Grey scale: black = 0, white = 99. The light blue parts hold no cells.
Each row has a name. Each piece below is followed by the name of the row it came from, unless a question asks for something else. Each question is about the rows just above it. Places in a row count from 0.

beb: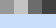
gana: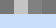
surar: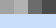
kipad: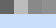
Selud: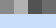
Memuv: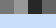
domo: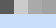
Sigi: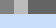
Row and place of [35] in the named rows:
domo, 0
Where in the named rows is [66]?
domo, 2

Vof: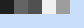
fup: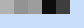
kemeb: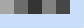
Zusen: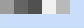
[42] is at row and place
kemeb, 1
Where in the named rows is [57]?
fup, 1
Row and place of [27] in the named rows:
kemeb, 4
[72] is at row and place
Zusen, 4
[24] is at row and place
fup, 4
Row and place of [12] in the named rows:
Vof, 0
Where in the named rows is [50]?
kemeb, 3

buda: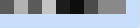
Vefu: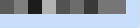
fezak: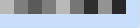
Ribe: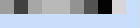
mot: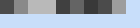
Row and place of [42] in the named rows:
Vefu, 5
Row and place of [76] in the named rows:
buda, 3

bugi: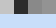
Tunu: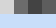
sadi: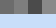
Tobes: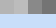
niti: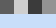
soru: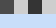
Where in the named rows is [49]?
sadi, 1
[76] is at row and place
bugi, 0
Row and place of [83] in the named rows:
Tunu, 0

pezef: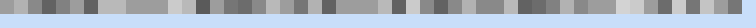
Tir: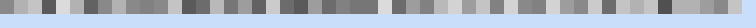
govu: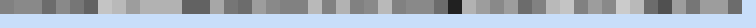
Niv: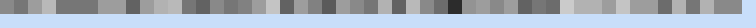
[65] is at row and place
govu, 15
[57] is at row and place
Niv, 33

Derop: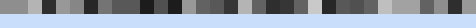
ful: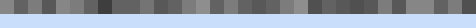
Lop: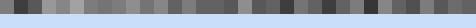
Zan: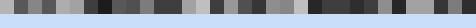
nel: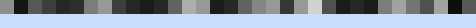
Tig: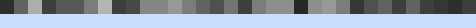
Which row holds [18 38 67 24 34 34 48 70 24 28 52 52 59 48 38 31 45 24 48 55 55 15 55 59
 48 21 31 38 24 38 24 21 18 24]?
Tig
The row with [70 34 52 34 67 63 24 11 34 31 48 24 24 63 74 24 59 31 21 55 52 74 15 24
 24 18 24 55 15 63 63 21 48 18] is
Zan
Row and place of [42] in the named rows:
Lop, 32
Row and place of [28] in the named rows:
Tig, 9

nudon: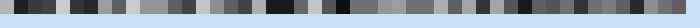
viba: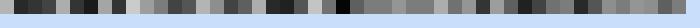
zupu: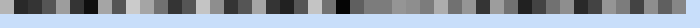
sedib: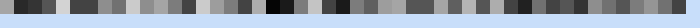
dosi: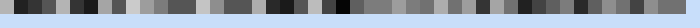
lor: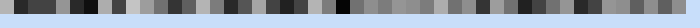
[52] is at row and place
zupu, 48
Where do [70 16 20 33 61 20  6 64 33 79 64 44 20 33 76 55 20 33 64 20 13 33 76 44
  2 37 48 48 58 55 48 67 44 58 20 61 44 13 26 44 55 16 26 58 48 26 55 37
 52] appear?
zupu
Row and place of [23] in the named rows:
nudon, 2
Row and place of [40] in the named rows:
nudon, 21
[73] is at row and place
dosi, 22

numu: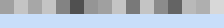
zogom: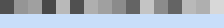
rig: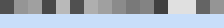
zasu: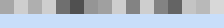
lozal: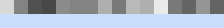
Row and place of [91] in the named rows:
lozal, 11
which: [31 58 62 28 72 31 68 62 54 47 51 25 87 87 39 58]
rig
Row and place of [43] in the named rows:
zasu, 4

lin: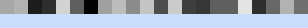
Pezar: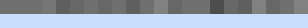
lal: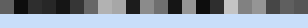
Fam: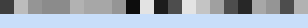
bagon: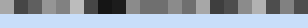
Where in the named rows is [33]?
lal, 21
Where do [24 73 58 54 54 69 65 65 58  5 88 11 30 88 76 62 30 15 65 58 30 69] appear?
Fam
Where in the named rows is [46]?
Pezar, 3

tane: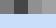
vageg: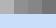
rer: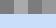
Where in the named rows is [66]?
rer, 1
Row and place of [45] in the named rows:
vageg, 3
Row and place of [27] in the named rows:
tane, 1
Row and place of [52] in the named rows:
vageg, 2
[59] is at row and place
rer, 3
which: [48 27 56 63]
tane
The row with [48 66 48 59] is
rer

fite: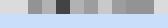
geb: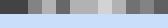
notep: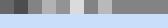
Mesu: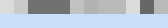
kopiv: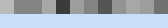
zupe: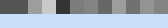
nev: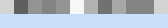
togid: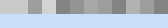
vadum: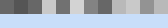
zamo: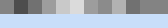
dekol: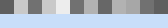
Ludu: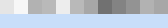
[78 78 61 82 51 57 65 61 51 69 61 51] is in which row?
togid
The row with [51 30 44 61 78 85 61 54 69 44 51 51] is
zamo
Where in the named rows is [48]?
zupe, 5
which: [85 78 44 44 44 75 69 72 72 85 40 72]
Mesu
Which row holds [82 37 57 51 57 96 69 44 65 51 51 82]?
nev
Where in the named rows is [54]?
zamo, 7
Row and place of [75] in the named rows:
Mesu, 5

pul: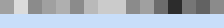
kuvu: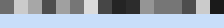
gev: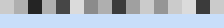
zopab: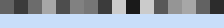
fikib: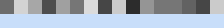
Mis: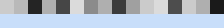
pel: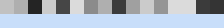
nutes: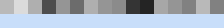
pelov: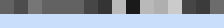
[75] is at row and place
pel, 0
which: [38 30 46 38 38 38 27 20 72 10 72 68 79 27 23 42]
pelov
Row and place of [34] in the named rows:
zopab, 11
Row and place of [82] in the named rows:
fikib, 1
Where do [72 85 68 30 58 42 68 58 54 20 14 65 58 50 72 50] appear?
nutes
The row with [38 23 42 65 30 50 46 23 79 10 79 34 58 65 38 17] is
zopab

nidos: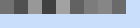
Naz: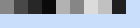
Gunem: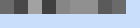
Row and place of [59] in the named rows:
nidos, 2
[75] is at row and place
Naz, 7
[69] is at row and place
Naz, 4
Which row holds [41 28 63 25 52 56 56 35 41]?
Gunem
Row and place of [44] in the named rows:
nidos, 0
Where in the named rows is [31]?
nidos, 1

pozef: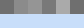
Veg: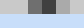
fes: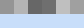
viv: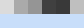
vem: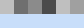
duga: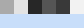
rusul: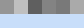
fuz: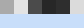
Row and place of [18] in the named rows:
fuz, 4
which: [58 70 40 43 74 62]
fes
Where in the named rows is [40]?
fes, 2
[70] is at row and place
fes, 1

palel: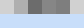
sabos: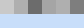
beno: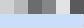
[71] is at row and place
beno, 1
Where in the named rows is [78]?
sabos, 0

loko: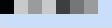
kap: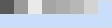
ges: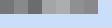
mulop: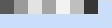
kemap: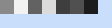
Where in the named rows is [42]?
ges, 2
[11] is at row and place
kemap, 6
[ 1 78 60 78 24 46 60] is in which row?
loko
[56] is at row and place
ges, 5

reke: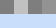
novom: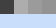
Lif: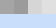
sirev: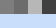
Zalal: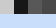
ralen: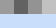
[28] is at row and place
Zalal, 3
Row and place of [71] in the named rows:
sirev, 2
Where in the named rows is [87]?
Lif, 3
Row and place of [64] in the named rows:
Lif, 0
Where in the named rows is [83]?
Lif, 2
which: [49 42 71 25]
sirev
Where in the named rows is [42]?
sirev, 1

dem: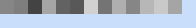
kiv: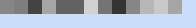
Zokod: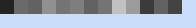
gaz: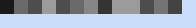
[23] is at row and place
Zokod, 10
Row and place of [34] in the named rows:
dem, 5

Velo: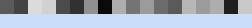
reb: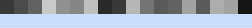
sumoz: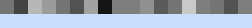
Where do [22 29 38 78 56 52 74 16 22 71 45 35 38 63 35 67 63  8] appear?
reb
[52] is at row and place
reb, 5
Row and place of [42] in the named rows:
Velo, 11
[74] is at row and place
reb, 6

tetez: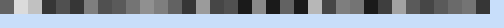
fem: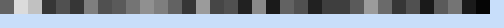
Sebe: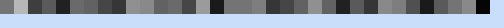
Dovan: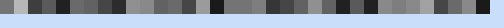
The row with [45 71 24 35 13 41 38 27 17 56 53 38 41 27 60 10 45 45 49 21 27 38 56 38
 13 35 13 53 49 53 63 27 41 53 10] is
Dovan
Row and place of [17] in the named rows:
Dovan, 8

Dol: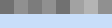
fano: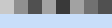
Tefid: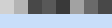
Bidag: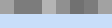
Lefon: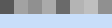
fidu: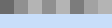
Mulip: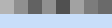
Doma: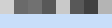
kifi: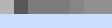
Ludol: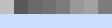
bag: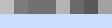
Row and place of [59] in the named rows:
Ludol, 5
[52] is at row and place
kifi, 5
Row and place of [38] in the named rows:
Mulip, 2
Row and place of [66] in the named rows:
Lefon, 3

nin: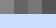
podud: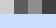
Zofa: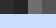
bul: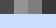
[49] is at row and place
bul, 2
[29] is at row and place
bul, 0

